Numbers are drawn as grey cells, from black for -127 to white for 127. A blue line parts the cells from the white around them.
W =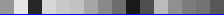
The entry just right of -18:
-102
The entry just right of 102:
-88
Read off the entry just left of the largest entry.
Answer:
23

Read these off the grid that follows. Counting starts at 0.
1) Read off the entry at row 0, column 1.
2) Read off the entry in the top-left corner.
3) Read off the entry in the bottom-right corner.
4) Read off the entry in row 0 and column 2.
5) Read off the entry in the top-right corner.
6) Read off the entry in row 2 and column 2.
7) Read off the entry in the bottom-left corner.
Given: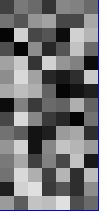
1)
-6
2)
-63
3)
-21
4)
-21
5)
-21
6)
-56
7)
27

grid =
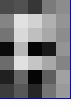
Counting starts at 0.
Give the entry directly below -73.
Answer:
82
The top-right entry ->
12
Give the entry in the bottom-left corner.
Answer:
-67
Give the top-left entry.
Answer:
-53
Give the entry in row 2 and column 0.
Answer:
-11
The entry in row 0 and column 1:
-46
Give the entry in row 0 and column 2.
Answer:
-73
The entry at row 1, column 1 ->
97
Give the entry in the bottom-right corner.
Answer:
26
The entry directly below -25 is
-40

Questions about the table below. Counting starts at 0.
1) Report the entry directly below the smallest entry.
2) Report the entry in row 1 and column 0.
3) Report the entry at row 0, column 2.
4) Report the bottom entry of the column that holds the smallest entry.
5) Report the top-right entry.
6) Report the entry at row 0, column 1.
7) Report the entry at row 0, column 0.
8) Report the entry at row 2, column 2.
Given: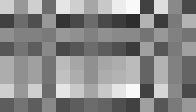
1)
9
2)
-62
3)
79
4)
-62
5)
-54
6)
24
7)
79
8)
1

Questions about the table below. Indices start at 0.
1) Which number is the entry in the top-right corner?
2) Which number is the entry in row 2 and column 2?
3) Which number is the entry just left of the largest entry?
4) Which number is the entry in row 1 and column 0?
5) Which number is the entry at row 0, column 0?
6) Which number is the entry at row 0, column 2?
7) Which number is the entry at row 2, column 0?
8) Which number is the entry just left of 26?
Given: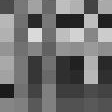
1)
41
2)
90
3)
-22
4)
55
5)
-52
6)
34
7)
49
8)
14

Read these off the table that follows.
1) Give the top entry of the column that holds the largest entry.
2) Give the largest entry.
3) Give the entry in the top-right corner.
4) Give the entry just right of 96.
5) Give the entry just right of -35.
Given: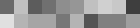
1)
-21
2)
96
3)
-65
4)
52
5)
-15

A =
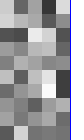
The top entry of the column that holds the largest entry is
-73
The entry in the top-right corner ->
91
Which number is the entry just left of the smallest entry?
34
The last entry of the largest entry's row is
-65
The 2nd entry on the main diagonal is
56
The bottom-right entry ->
-12
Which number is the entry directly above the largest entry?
99
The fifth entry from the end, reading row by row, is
-38
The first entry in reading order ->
76
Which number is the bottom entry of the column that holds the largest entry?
-6
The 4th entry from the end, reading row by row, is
83
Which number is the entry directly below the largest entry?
28
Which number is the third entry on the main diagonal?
107
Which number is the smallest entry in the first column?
-45
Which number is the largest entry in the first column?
83

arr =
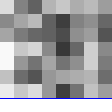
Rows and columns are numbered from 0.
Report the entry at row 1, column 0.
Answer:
9
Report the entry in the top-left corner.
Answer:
92
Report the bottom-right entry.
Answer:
29
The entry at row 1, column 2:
58
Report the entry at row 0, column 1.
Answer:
2
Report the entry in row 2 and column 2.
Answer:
-24
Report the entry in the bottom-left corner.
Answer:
107
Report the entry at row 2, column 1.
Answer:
-4
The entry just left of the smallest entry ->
9
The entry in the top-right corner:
29
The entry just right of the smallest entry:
-24
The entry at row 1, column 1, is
37
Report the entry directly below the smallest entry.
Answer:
-12
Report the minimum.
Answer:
-71

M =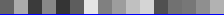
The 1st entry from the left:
-27
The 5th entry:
-75
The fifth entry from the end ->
-47
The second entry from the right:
15
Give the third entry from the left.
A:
-68

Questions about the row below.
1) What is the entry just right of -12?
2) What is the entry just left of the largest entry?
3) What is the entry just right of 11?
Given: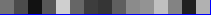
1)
-52
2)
-40
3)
19
